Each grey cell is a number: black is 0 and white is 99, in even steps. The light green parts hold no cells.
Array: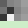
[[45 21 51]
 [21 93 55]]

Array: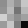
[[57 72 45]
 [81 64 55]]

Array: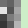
[[88 33 64]
 [26 48 59]]

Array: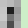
[[77 12 59]
 [78 45 63]]

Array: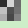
[[75 31 44]
 [67 28 51]]

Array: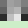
[[38 65 70]
 [17 74 89]]

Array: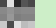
[[53 57 52]
 [51 59 49]]

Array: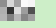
[[68 20 86]
 [70 50 71]]

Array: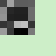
[[55 15 13]
 [57 13 12]]
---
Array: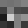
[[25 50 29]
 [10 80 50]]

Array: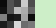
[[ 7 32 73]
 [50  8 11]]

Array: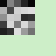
[[69 27 81]
 [56 80 78]]

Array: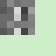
[[34 40 84]
 [42 41 78]]

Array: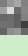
[[62 85 42]
 [40 42 37]]

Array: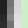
[[12 48 84]
 [15 52 86]]

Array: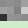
[[63 60 50]
 [19 57 56]]

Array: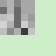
[[43 69 41]
 [74 77 41]]

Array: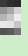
[[57 65 82]
 [70 78 92]]
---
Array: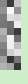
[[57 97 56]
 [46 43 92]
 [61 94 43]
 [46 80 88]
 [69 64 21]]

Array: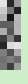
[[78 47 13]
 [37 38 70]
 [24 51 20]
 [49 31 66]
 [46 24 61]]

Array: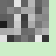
[[41 54 49 65 65 34 55]
 [11 38 78 26 66 46 56]
 [87 21 36 46 37 90 20]]

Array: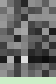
[[43 58 30 44 30 33 56 37]
 [59 41 29 61 27 37 30 52]
 [46 45 14 49 39 38 23 49]
 [32 27 31 47 16 22 16 39]
 [52 55 27 49 31 36 46 28]]

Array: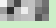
[[60 17 72 92 75 46 40]]

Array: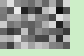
[[48 33 91 13 30 17 73 83  5 31]
 [79 45 52 40 37 46 68 83 12 53]
 [72 67 86 51 44 28 27 68 17 75]]

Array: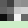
[[38 43 79 81]]
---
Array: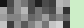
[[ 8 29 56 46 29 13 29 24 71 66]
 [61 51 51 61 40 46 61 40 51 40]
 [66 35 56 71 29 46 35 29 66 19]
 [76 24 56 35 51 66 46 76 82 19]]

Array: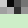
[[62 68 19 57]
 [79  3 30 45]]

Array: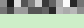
[[45 28 60 60 33 33 39 16 71 66 71 55]
 [55 11 86 33 50 81 22 39 66 97 16 45]]

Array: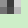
[[44 28 71]
 [56 23 82]]

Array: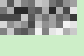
[[28 28 28 78 34 62 45 62 40 50 22]
 [45 67 16 16 40 34 67 16 67 28 89]
 [50 78 40 34 50 94 50 89 94 67 78]
 [73 34 73 50 45 78 73 45 34 56 62]
 [84 56 67 56 28 78 56 62 45 94 89]]

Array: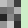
[[14 53 30]
 [42 47 69]
 [58 79 19]
 [74 63 24]]
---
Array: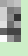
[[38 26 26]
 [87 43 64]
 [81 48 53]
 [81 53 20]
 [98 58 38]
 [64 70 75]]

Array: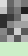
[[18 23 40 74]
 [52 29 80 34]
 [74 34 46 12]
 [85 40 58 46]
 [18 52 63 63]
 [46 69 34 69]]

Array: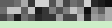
[[37 37 43 66 21 81 81 32 66 27 43 37 81 16 11  6]
 [27 43 11 43 32 16 21 21 60 27 27 71 16 60 54 66]
 [43 76 76 37 76 11 21 49 32 49 76 60  6 54 37 66]]

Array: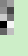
[[56 27]
 [79 45]
 [51 62]
 [39 74]
 [ 0 95]]

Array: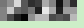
[[51 29 12  1 56 72 72 29 34 29 72]
 [46 56 84 34 18 23 66 51  7 46 18]
 [51 78 40 34 46 12 90 66 12 61 61]]

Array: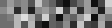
[[43 43 71 33 71 17  6 38 33 54 17 76 28 23 66 23]
 [43 48 71 86 66 38 81 38  6 48 38 60 81  6 60 48]
 [43 60 48 54 33 76 48 38 17  6 28 43 60  6 28 81]
 [54 66 17 54 12 54 60 48 81 23 66 17 60 54 12 66]]
